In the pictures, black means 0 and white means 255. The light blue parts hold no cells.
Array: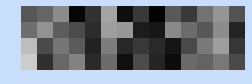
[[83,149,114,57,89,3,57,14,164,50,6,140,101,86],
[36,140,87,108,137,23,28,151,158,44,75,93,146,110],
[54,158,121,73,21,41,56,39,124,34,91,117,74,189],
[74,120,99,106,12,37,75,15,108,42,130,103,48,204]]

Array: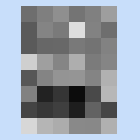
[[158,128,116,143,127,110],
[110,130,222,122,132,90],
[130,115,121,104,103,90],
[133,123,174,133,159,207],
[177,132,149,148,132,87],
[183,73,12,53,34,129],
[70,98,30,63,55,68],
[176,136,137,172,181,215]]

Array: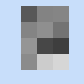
[[133,131,88],
[115,143,132],
[62,71,149],
[214,204,139]]

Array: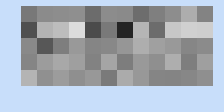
[[131,173,141,127,109,138,140,108,143,141,139,120],
[206,208,199,108,181,36,121,75,220,189,179,79],
[139,134,153,160,174,150,136,133,153,126,87,137],
[159,126,174,143,153,125,165,130,159,168,156,133],
[143,135,132,133,152,171,122,152,143,156,144,180]]

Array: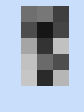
[[63,119,111],
[69,22,76],
[193,51,165],
[78,106,193],
[182,42,198]]

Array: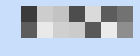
[[114,92,218,77,195,205,59],
[142,235,89,203,208,233,93]]
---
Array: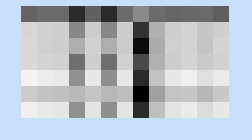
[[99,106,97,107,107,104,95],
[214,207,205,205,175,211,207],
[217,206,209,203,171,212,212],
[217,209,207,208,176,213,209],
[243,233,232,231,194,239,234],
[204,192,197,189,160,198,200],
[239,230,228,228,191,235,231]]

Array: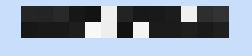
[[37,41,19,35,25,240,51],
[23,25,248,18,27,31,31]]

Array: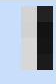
[[211],
[209],
[215],
[215]]

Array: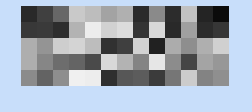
[[41,103,189,176,138,194,11],
[56,45,237,220,216,160,54],
[174,206,189,63,33,142,208],
[174,109,74,179,230,69,151],
[139,142,237,87,59,204,143]]

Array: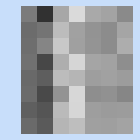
[[123,167,169,138],
[108,188,147,165],
[110,200,148,173],
[113,174,165,142],
[105,188,158,156],
[107,147,142,134],
[95,186,158,156],
[106,181,160,163]]

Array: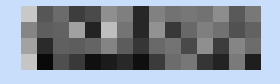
[[200,107,74,127,129,119,141,120],
[133,98,35,116,146,104,113,98],
[162,96,100,92,105,73,60,108],
[197,79,16,40,59,119,35,30]]

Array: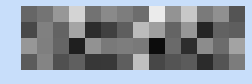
[[102,151,114,125,235,200,144],
[72,99,44,94,159,151,98],
[151,101,146,125,12,45,108],
[91,80,55,94,71,91,84]]

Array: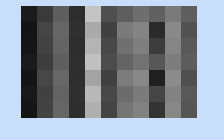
[[27,95,195,94,96,95],
[20,102,170,122,42,82],
[21,100,180,112,60,89],
[26,95,192,100,87,93],
[20,103,164,124,32,79],
[24,99,184,108,69,88],
[21,102,175,117,51,85]]

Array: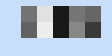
[[115,24,102],
[98,24,57]]
